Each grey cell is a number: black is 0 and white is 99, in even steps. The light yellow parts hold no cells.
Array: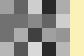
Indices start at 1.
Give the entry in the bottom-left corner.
71
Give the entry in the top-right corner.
67
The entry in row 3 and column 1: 44
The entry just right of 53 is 39
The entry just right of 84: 16
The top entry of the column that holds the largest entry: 80

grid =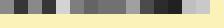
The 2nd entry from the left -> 21
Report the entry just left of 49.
82
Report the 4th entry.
21
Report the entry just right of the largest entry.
49

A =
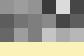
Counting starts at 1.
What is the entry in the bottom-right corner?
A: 71
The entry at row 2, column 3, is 49
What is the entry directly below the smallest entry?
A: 53
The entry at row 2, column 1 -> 36
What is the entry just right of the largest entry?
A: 27

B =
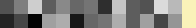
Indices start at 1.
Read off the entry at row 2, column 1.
14
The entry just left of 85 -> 32
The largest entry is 85
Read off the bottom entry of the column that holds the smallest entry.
1
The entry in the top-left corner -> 32
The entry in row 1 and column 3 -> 80
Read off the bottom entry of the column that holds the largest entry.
27
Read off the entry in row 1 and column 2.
49

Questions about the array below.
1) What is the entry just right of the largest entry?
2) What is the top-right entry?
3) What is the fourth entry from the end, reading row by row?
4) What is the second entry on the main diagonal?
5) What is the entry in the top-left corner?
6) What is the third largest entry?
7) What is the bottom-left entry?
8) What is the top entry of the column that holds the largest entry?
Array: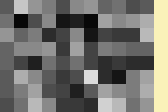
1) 17
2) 35
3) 81
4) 3
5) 35
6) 77
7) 30
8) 58

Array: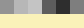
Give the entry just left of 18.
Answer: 36
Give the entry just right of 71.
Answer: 76

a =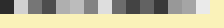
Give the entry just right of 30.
68
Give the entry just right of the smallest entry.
81

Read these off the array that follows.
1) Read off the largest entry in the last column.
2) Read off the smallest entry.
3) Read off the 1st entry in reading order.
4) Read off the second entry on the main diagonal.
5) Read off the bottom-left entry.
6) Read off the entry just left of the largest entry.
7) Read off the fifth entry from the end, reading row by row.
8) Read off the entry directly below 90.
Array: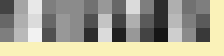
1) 49
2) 8
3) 26
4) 68
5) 49
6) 72
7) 26
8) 85

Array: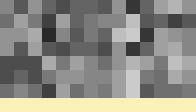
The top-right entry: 57
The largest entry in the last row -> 79
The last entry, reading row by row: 47
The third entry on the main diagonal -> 66
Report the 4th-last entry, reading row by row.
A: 34
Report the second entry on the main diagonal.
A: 62
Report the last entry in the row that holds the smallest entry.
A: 52
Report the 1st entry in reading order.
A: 52
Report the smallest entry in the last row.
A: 25
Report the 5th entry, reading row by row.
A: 30
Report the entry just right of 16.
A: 52
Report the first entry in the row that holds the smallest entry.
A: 57
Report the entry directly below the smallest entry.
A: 34
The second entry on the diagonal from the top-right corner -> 25
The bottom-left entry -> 43
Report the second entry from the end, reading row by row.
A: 43
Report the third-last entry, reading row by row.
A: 43
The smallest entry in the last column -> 34
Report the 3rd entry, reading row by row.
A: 57
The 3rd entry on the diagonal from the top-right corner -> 62

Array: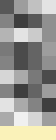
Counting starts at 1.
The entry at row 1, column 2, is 61
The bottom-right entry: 61
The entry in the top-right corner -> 88
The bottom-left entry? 66
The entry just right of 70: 88
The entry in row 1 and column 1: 34
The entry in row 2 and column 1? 51
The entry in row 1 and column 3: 75
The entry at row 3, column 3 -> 79

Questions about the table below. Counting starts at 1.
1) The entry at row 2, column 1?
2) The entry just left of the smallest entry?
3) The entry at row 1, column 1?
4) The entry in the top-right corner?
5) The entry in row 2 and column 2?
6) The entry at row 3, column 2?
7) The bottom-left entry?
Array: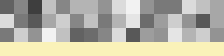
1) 85
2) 52
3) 38
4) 65
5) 47
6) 80
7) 47

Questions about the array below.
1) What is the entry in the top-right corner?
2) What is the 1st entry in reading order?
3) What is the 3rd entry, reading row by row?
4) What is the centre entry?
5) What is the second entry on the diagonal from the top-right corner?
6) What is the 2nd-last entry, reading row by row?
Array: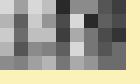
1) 24
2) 84
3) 84
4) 24
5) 37
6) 42
